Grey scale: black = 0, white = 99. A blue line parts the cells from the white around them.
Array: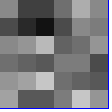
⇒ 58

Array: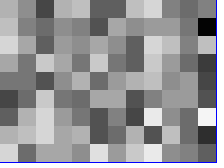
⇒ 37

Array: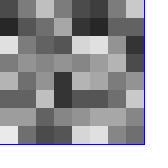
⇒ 43

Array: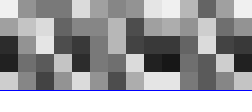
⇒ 76

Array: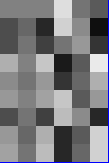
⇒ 81

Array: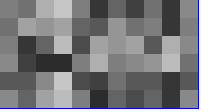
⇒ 53

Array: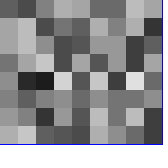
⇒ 24
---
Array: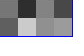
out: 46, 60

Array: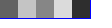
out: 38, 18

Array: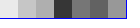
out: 91, 59

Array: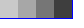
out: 78, 24

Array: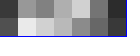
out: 22, 22

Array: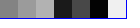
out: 51, 93
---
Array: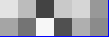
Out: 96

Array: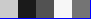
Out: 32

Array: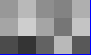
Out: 38

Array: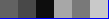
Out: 5

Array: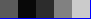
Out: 17

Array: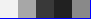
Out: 22

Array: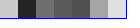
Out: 43
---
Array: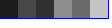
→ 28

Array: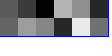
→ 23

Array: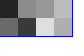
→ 54

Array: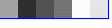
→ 18

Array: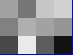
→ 46

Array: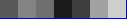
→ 51
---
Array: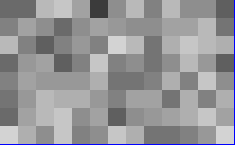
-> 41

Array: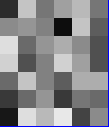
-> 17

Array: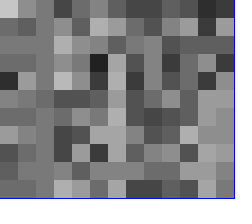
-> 77

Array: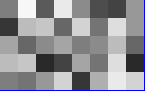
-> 49

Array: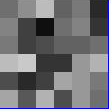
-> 43
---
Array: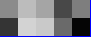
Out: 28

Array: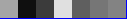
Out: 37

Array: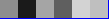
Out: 55

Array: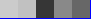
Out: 53

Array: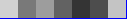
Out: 38

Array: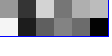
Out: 20

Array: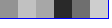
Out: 57

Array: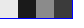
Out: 54
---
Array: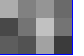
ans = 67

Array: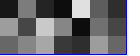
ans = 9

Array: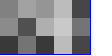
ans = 50

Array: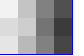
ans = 94

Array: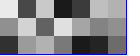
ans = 91

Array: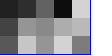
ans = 13

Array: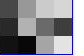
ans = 28

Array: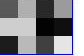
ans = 34
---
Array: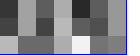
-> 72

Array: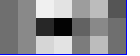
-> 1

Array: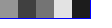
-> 45

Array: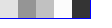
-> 75

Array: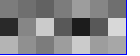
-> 34

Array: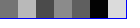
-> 54
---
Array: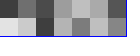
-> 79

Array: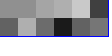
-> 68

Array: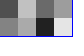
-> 66

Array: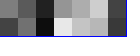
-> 44

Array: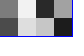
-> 86

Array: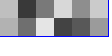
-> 43

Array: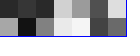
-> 7
